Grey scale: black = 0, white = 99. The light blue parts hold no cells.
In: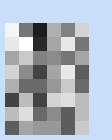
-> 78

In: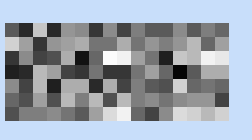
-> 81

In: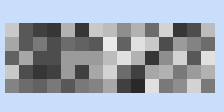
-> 47

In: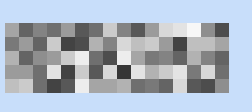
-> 55

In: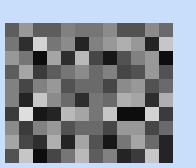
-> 14

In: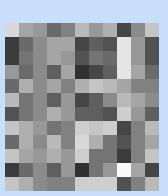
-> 72

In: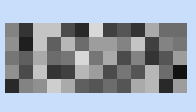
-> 61

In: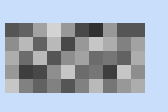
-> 67

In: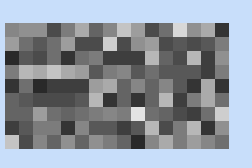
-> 43
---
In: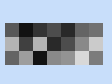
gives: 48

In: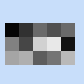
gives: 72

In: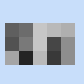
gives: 55

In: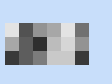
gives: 22

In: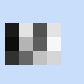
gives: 83

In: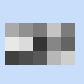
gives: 80

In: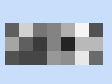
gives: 41

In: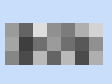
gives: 68
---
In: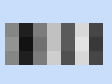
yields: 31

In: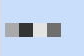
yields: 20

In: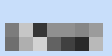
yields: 25

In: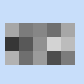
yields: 60

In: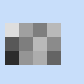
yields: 58

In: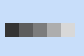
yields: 48

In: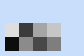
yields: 54

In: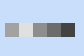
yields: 55
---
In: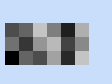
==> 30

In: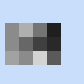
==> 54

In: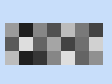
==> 60

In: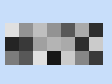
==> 87

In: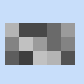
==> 70

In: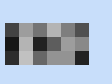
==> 26

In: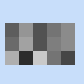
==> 36

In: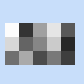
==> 98
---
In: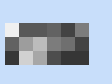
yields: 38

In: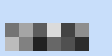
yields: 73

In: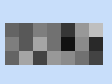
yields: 49

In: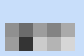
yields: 61

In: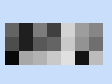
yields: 30

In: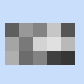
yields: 64

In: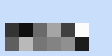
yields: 37

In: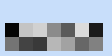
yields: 45
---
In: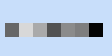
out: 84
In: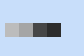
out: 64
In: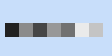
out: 54
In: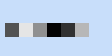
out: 89
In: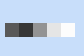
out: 21
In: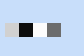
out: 5
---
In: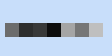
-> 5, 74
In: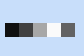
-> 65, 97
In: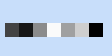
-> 97, 97
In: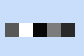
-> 3, 99
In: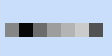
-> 61, 79
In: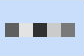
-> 19, 88
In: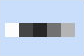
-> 15, 98
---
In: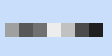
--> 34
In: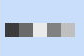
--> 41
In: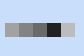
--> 51
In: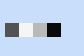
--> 95
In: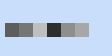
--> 46
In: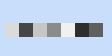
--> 27
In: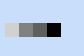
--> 50
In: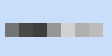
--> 28
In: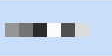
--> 45
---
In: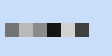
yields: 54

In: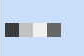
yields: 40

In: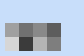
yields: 62

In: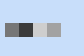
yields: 46

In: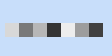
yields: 71

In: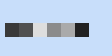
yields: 54

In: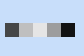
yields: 61
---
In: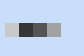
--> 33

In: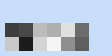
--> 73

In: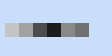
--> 30

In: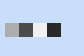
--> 93

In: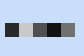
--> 31

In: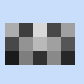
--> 84

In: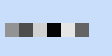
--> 81
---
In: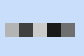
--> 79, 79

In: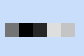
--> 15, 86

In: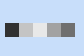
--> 90, 90

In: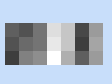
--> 90, 99

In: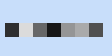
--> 9, 85

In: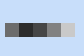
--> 27, 78

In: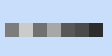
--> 65, 79

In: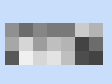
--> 74, 93

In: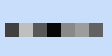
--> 3, 74
